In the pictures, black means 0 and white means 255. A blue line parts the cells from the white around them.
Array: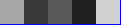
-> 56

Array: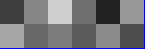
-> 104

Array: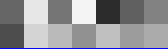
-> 212

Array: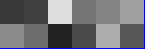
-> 109

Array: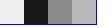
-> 24

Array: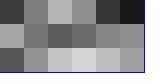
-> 148

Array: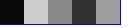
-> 204

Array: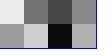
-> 207

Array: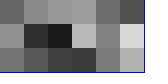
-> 88

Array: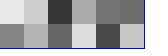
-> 179
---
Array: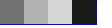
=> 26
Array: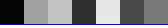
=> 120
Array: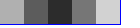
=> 210
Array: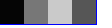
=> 86
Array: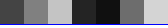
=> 212
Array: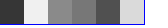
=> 218
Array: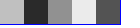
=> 83
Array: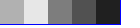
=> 32
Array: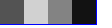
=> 18
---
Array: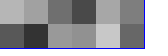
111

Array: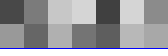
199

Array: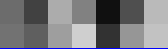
172

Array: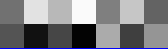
184

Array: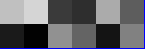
58

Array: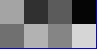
91
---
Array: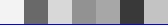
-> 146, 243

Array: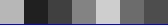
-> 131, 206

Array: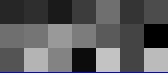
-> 124, 195

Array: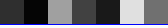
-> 65, 224

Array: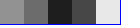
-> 30, 232

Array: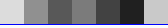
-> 123, 220

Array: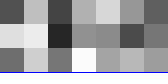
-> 145, 251

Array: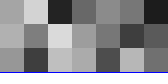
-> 157, 218

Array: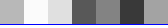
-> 88, 251

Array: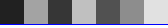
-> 192, 225
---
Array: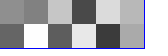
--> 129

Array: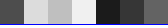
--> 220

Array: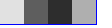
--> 94

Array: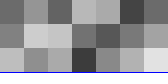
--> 149

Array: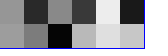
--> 41

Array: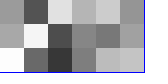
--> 83

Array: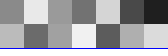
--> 233
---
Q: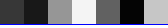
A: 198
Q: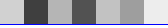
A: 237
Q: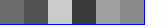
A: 137
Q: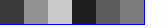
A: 124
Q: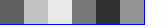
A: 147
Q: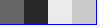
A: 201
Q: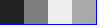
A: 168
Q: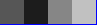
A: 193
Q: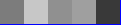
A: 57
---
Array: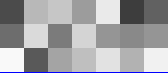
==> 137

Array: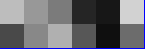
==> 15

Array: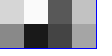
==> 68

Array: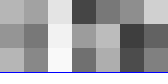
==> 62

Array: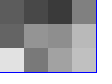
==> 142

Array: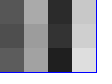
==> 51

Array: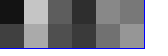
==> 113

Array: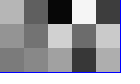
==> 108

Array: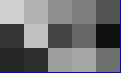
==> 103

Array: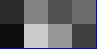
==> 151
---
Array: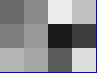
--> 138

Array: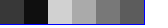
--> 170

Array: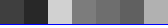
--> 110

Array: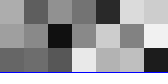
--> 41

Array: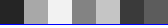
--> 197

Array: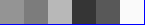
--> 53

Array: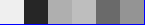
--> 190
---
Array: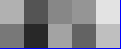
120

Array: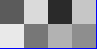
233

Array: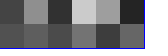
81

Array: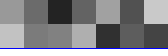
194

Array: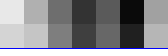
212

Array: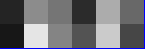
23

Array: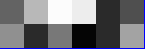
144
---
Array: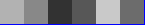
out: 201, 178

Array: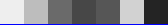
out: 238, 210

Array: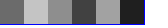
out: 196, 162

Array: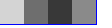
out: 212, 138

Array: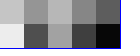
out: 237, 197

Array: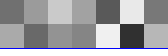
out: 240, 233

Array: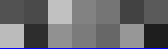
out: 193, 187
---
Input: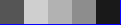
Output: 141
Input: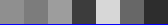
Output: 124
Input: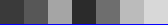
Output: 110
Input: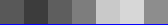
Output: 125
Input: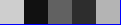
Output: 97
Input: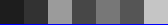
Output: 85
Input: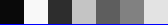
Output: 129
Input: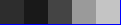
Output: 68
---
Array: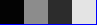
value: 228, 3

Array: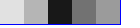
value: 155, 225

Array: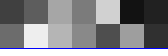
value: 33, 108

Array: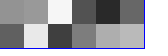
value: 103, 96

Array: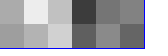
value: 130, 158

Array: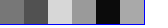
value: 169, 119

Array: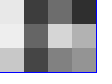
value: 47, 200
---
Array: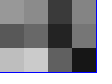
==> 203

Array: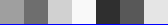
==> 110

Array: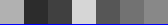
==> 44

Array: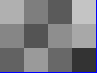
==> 154

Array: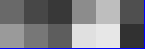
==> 119

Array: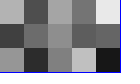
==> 44
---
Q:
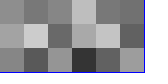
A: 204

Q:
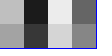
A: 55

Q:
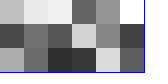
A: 113

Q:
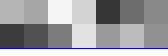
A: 81

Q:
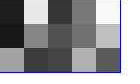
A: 134

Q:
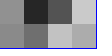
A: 111
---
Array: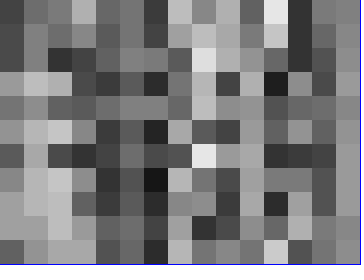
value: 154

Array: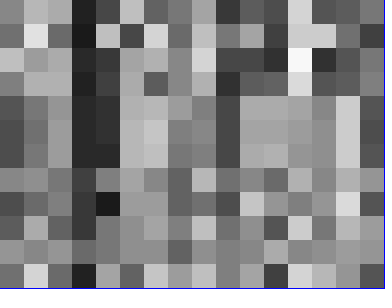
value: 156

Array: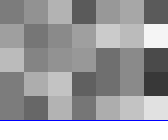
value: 74

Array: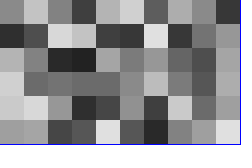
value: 173

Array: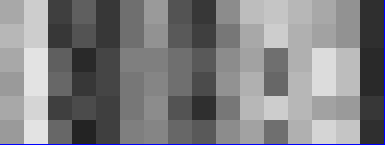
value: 41
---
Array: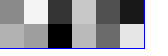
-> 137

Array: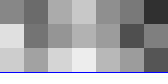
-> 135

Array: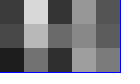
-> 59

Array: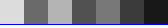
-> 220

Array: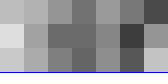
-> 189

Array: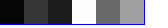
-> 5

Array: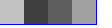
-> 194
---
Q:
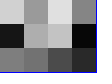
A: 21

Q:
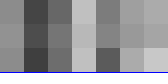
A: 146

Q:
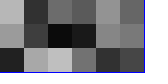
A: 155

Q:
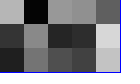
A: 52

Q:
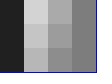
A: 32

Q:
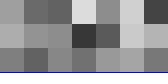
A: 173

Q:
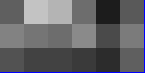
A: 130
